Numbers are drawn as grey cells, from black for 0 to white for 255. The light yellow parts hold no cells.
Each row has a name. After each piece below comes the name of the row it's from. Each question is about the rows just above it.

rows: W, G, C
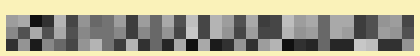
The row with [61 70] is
W
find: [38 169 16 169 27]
C
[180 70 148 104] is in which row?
W
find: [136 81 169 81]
G
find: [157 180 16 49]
C
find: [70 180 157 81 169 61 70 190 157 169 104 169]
W

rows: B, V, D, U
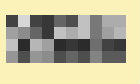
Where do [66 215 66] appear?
B
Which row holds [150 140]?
U
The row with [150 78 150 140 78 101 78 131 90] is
U
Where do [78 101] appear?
U

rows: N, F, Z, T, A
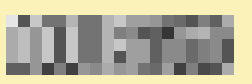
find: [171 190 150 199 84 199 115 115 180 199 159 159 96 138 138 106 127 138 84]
Z
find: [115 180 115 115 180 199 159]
N
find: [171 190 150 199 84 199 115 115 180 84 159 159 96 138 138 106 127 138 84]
T

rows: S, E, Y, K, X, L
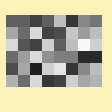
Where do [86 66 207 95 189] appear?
Y
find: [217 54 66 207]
L
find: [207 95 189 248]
Y
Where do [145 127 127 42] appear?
K

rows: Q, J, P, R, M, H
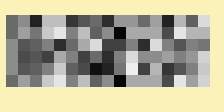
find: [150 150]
Q
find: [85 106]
Q
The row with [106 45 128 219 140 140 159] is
R
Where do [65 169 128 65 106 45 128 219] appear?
R
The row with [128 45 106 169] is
P
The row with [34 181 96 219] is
Q

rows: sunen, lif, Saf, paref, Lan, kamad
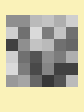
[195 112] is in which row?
lif
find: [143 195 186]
Saf
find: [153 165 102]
kamad
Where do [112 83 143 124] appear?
paref
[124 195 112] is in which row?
lif
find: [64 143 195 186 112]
Saf

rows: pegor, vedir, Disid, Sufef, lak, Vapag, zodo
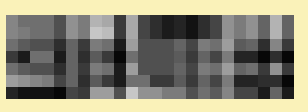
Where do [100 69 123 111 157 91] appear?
Disid
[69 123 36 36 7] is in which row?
Sufef
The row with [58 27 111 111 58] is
Vapag
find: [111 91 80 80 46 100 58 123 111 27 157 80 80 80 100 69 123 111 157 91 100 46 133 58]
Disid
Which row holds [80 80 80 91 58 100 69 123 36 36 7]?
Sufef
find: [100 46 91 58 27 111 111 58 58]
Vapag
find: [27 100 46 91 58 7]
Sufef

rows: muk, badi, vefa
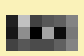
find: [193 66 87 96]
muk
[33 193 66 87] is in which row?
muk
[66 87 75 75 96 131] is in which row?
vefa
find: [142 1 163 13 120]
badi
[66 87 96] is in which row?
muk
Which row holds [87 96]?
muk

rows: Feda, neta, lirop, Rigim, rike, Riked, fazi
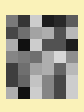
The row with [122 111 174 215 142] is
Rigim
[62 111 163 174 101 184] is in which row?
rike
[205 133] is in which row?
fazi
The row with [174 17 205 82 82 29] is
lirop
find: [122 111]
Rigim
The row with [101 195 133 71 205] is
Riked

